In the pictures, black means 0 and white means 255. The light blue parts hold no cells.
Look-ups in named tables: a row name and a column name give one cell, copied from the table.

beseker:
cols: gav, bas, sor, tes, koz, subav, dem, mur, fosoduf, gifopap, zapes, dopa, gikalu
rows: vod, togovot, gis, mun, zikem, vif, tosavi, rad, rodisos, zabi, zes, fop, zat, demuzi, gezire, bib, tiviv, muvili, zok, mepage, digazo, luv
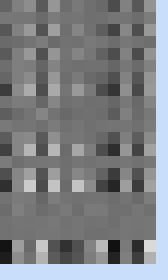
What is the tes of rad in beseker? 78
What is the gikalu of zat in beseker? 161
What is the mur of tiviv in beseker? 115
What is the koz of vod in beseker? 150
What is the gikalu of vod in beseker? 147
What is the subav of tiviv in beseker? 116
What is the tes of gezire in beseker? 83
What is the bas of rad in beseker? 139
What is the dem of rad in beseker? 153
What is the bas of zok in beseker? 117

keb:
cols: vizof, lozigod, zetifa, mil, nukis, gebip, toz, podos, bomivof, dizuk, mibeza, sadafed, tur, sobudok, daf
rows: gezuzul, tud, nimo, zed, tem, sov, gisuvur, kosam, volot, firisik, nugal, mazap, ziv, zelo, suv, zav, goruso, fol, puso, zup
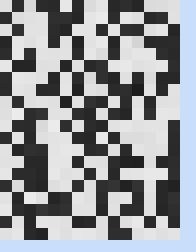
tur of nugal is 227
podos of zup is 229
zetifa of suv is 43
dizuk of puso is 43
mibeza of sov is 232
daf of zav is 34
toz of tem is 43
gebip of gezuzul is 231
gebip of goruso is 46
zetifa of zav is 42
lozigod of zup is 229
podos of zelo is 224
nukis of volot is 224
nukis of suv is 231
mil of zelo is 40
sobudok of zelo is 40

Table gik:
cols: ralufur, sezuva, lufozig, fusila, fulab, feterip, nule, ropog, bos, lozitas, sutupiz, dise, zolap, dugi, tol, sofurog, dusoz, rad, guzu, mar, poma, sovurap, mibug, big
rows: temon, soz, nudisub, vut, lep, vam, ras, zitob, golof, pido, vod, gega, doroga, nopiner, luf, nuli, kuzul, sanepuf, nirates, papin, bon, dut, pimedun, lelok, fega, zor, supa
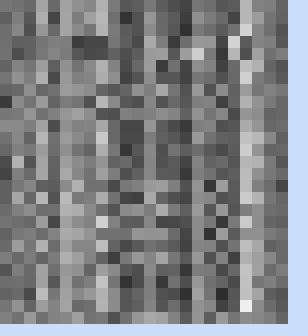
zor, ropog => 111
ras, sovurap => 122
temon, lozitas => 122
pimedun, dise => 78
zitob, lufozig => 142
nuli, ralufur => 95
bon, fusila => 177

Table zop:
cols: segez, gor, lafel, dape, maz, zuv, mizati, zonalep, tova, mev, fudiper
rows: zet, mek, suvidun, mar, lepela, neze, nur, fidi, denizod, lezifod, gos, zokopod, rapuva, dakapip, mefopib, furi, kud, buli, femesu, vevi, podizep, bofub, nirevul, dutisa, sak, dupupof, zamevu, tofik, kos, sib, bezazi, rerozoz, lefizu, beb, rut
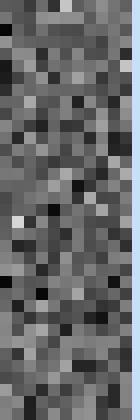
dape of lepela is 44
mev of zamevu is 97
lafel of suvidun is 75
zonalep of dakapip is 109
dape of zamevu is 88
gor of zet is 88
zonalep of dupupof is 90
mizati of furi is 18
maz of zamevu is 63
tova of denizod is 87
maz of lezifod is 104
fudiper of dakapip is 102
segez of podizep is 120

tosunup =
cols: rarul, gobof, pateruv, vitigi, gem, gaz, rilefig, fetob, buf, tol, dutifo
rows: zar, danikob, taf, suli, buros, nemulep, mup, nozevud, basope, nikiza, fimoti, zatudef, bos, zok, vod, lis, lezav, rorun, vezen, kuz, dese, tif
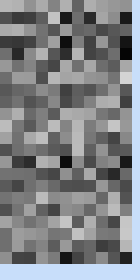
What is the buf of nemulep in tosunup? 109
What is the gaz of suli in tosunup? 14
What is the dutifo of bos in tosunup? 89
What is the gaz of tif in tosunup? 20
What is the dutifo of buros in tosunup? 5
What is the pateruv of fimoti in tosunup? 89
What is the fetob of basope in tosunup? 129
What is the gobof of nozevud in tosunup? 102
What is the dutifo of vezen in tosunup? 198
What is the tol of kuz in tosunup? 118
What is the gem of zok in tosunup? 164
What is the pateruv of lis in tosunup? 111
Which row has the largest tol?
fimoti

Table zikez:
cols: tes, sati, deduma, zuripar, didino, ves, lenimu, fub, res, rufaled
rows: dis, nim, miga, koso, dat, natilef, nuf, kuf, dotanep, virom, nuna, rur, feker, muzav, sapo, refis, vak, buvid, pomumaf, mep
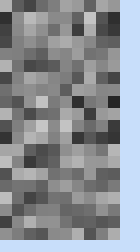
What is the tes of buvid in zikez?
140
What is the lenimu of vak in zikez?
155
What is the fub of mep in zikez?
84
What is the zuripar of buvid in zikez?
128
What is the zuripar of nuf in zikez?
153
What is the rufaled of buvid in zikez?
121
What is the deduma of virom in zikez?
75
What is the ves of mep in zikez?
141
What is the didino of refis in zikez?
142
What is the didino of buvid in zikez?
129
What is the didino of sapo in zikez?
113
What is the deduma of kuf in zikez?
143
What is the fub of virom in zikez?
61

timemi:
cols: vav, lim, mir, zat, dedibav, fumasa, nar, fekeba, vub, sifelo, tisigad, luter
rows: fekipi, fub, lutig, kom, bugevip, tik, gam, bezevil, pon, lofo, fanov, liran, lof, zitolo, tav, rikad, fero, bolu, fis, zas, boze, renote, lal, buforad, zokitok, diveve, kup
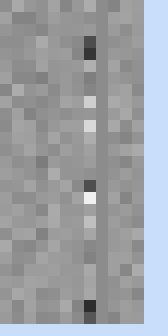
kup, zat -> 138
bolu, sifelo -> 149
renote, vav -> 158
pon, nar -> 158
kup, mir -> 158
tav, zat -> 139
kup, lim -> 140
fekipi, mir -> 151
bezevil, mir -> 148
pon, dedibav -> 144
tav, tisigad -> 156
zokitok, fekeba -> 167
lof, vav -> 143
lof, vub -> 140
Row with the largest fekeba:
fero

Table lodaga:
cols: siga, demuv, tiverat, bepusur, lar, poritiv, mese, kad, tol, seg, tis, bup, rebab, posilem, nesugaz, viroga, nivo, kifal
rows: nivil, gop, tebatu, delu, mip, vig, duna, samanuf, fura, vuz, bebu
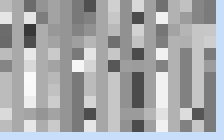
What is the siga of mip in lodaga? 188
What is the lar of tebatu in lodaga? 152
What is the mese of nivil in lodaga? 121
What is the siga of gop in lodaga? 230
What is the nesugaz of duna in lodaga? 178
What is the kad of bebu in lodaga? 230
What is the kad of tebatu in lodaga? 145

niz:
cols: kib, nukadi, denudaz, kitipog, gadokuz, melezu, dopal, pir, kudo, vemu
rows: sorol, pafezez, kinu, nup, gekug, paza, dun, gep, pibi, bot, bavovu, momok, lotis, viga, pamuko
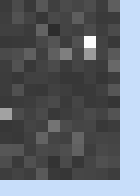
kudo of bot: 67
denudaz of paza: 56
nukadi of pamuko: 67
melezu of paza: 59
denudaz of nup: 58
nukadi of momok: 56
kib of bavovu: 55
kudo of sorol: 61
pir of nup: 252
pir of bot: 74
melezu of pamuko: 54
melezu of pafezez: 68
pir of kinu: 76
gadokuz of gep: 65

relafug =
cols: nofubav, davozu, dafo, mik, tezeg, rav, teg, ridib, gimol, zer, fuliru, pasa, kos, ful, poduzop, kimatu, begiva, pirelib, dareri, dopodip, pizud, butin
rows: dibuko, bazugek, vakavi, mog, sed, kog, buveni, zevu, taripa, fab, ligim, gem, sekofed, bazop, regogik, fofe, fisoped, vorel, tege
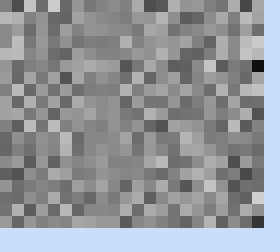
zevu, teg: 110
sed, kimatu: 101
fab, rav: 152
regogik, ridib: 128
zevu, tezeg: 113
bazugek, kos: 149
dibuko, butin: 166
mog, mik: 152
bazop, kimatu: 113
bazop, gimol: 155
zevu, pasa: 127
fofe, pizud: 112
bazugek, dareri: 168
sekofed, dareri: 129
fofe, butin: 110
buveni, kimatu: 100
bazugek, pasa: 151
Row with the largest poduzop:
dibuko

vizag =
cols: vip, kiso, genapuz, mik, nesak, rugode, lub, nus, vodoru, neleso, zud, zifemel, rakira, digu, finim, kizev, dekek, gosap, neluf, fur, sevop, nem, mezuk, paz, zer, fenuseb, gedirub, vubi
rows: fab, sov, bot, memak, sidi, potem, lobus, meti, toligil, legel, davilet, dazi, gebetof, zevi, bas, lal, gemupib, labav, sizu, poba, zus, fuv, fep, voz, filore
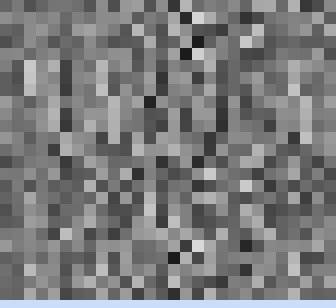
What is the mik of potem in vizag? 140
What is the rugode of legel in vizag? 64
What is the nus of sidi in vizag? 134
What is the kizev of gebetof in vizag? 145
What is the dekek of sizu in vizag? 74
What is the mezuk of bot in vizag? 100
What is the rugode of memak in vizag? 107
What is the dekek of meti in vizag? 113
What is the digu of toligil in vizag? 144
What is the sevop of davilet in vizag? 117
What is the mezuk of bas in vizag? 113
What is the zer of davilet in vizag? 132
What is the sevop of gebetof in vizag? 105
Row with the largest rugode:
poba

